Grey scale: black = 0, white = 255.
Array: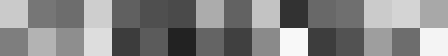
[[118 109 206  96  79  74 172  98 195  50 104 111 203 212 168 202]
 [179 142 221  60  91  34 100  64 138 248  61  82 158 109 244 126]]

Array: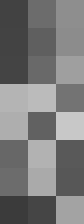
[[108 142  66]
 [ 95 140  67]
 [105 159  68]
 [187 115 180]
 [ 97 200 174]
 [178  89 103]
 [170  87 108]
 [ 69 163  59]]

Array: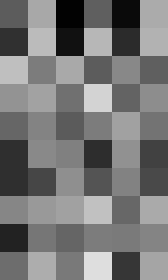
[[168   2  95  10 171  92]
 [187  17 183  43 178  48]
 [124 169  92 136  95 191]
 [162 112 211  99 141 147]
 [131  91 124 161 115 102]
 [137 128  45 145  65  47]
 [ 70 143  84 130  73  47]
 [153 161 193 103 170 134]
 [118 101 124 122 132  34]
 [173 121 222  54 165 109]]

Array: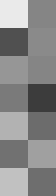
[[133 234]
 [138  80]
 [133 150]
 [ 60 122]
 [108 178]
 [160 113]
 [110 193]]

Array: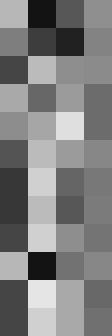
[[ 19  87 143 183]
 [ 61  33 131 126]
 [187 142 139  69]
 [103 155 108 169]
 [166 223 108 141]
 [187 155 135  84]
 [208 101 120  55]
 [187  87 123  55]
 [208 142 116  69]
 [ 19 114 135 183]
 [229 169 104  69]
 [208 169 112  69]]

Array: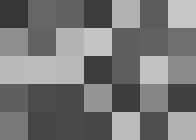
[[102  97  61 177  92 198  53]
 [ 98 180 197  94  97 110 143]
 [187 185  60  94 194 139 186]
 [ 75  73 148  61 135  65  95]
 [ 68  73  71 187  79 176 119]]

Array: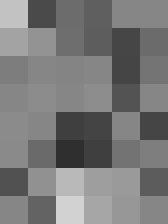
[[ 74 108  95 134 134 194]
 [147 110  93  70 107 163]
 [134 132 134  69 116 125]
 [140 134 141  83 134 134]
 [134  63  68 134  69 139]
 [106  47  63 115 126 138]
 [145 185 158 154  92  81]
 [ 99 210 166 151 134 134]]
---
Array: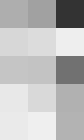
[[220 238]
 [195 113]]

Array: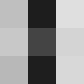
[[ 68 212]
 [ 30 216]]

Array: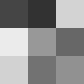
[[152 103]
 [114 145]]

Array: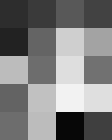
[[100 207]
 [109 222]]

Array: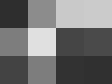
[[224  69]
 [125  50]]

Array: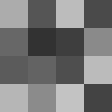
[[50 62]
 [99 78]]

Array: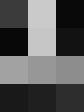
[[198  18]
 [151 141]]
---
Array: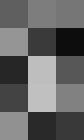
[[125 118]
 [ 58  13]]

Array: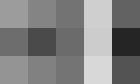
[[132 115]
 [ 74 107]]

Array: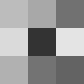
[[168 113]
 [ 51 228]]

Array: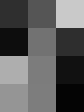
[[ 85 201]
 [114  46]]

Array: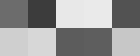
[[ 60 232]
 [215  92]]

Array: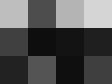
[[ 77 180]
 [ 14  19]]

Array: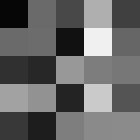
[[106  72]
 [108  17]]

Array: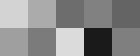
[[171 109]
 [123 219]]
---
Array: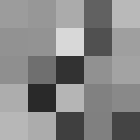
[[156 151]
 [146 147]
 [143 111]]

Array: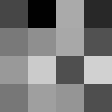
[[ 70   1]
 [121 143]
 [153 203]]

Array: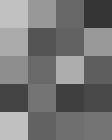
[[193 152]
 [170  84]
 [142 105]]

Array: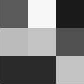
[[ 90 247]
 [187 195]
 [ 42  42]]

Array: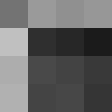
[[115 154]
 [192  47]
 [173  73]]

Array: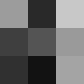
[[156  41]
 [ 63  84]
 [ 48  18]]

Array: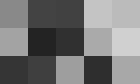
[[137  67]
 [163  35]
 [ 53  63]]

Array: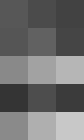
[[ 87  75]
 [ 85  97]
 [137 162]]

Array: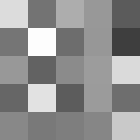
[[220 115]
 [117 253]
 [152  98]]
